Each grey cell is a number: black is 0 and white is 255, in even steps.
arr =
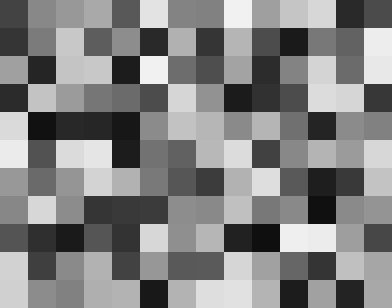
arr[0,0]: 67
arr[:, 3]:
[169, 93, 200, 118, 38, 229, 211, 53, 85, 178, 175]
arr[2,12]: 107
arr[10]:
[208, 140, 129, 175, 179, 24, 179, 222, 225, 180, 28, 161, 35, 168]
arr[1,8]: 181
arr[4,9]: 181
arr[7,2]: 140
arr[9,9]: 161
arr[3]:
[43, 195, 155, 118, 107, 76, 214, 146, 27, 49, 76, 220, 214, 55]
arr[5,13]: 215
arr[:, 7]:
[129, 53, 78, 146, 182, 184, 60, 137, 182, 90, 222]
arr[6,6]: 86
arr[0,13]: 75
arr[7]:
[135, 215, 140, 53, 57, 59, 141, 137, 192, 120, 137, 16, 138, 148]
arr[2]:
[160, 37, 196, 200, 28, 241, 109, 78, 163, 44, 131, 212, 107, 232]
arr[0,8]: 241
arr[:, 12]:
[41, 98, 107, 214, 139, 155, 57, 138, 158, 192, 35]
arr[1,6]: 177
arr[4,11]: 36
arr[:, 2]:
[152, 200, 196, 155, 40, 219, 149, 140, 26, 138, 129]
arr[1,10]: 26
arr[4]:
[218, 17, 40, 38, 23, 139, 194, 182, 138, 181, 112, 36, 139, 129]
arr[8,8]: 33

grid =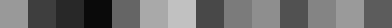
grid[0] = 153
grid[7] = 72
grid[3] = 10

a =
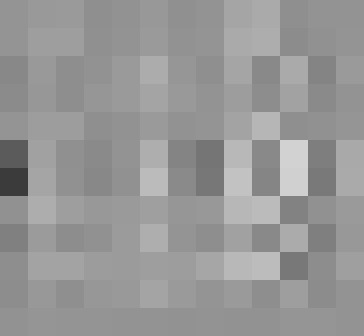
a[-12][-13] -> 148
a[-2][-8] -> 164
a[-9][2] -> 142
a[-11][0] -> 148
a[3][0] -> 139
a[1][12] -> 148
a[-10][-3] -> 170
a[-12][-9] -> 146
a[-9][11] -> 138
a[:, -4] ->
[170, 173, 137, 141, 182, 137, 133, 187, 137, 188, 142, 146]
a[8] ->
[128, 155, 141, 145, 155, 174, 148, 142, 161, 137, 171, 127, 152]
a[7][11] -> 145
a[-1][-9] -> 147
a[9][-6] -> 166
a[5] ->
[91, 161, 144, 138, 147, 174, 132, 117, 184, 137, 210, 126, 169]
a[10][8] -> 154
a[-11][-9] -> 147
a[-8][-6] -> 148
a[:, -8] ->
[152, 154, 172, 164, 154, 174, 187, 159, 174, 158, 164, 147]
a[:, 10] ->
[143, 140, 170, 162, 143, 210, 208, 130, 171, 120, 158, 149]
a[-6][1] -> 165
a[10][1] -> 152
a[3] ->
[139, 151, 142, 150, 154, 164, 153, 147, 157, 141, 162, 138, 147]
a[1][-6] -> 148
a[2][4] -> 154
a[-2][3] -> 151
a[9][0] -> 142
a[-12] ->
[148, 153, 154, 143, 146, 152, 144, 147, 165, 170, 143, 147, 147]
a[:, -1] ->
[147, 148, 154, 147, 149, 169, 170, 154, 152, 159, 147, 147]
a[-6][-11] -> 145

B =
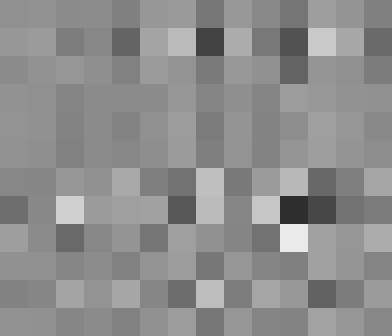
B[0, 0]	144
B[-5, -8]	87
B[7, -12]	208
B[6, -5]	155
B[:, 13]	[128, 106, 124, 145, 137, 141, 165, 123, 171, 132, 155, 135]
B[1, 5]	164
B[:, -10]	[128, 100, 129, 139, 131, 135, 169, 159, 148, 129, 166, 130]
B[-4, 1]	139
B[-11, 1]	155
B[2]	[139, 146, 150, 143, 129, 155, 147, 122, 152, 145, 99, 149, 144, 124]
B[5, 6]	155
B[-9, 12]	146
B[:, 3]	[140, 135, 143, 139, 139, 139, 145, 155, 135, 140, 147, 139]
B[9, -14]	145
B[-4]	[158, 139, 105, 135, 148, 117, 159, 145, 133, 114, 234, 161, 150, 171]
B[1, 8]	172
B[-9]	[146, 144, 132, 139, 139, 139, 150, 133, 143, 133, 156, 152, 146, 145]
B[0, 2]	139
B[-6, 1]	134
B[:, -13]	[146, 155, 146, 144, 145, 143, 134, 136, 139, 145, 134, 145]
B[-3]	[145, 145, 134, 140, 129, 147, 156, 119, 150, 133, 128, 161, 149, 132]
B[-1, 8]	150
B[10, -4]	152
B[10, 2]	164
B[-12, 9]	137
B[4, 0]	147
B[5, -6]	147
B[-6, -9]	127

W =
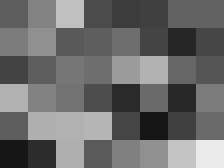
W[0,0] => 93
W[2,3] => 110
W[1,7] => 70
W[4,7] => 106
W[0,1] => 131
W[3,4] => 42
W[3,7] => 123
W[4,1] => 175
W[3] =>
[177, 130, 114, 77, 42, 106, 39, 123]
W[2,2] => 118
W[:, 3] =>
[75, 94, 110, 77, 181, 90]
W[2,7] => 85
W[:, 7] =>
[98, 70, 85, 123, 106, 234]
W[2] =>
[67, 94, 118, 110, 155, 178, 102, 85]

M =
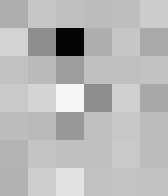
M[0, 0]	173
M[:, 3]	[188, 174, 192, 141, 191, 191, 193]
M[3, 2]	245
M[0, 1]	197
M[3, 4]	207
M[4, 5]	187
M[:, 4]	[190, 198, 191, 207, 199, 201, 195]
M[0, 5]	204
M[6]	[178, 206, 225, 193, 195, 194]
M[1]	[211, 142, 5, 174, 198, 169]
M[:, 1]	[197, 142, 186, 212, 185, 196, 206]

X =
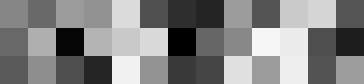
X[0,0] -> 134
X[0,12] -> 85
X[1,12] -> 29
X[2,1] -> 142
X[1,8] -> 136
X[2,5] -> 147
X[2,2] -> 78
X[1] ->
[104, 175, 6, 180, 201, 218, 0, 102, 136, 246, 236, 78, 29]
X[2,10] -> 238
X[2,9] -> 155

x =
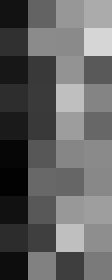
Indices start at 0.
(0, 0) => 18
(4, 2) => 157
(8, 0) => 44
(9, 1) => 129
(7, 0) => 17
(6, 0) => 2
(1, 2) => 138
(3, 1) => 58
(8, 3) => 142
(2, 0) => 23
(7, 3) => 158
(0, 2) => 151
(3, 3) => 132
